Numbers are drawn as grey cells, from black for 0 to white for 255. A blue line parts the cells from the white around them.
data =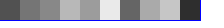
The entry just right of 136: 184
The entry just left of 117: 81
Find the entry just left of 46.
198

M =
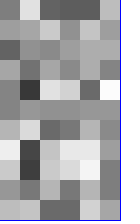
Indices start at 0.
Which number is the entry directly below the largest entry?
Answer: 151
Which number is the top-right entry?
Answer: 189
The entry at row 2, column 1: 145
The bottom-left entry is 189
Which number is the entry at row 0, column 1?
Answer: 225
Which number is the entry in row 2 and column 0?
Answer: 99
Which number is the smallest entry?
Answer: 56
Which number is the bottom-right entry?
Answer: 166
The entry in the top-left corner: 126
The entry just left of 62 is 202
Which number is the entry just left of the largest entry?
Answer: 106
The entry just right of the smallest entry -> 225
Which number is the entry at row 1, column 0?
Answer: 158
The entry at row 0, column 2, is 99

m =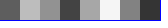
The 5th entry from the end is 67
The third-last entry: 245
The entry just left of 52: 130

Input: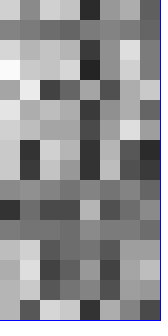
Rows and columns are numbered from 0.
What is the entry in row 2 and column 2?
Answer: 195
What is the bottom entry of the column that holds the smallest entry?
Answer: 51
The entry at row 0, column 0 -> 208
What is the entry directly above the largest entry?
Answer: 214
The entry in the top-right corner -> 95
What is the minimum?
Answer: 36
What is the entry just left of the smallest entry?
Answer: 214
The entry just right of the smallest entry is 144
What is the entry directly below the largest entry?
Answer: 165
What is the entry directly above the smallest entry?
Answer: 58
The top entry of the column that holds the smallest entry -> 43
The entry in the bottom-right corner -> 74
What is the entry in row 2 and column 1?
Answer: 181
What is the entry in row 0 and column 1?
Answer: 138
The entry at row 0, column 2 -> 208
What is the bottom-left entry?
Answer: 181
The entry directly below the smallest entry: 165

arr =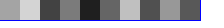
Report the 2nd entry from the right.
152
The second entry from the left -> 212
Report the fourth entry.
123

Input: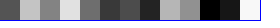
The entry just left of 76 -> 57
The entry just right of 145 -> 0
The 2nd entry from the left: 196
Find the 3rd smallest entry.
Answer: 35

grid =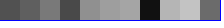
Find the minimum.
17
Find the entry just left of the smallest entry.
165

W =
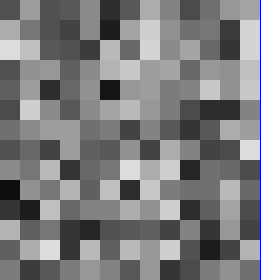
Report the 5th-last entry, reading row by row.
53
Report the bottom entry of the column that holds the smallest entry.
124
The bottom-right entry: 112
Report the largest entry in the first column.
220
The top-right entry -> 164
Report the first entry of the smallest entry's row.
14
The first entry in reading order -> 81
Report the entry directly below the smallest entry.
53
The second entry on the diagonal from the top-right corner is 59
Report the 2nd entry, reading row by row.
157
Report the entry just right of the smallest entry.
145
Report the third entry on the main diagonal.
88
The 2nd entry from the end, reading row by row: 145
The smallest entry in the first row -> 45
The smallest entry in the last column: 67
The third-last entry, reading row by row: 124
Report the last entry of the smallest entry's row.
104
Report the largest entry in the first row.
172
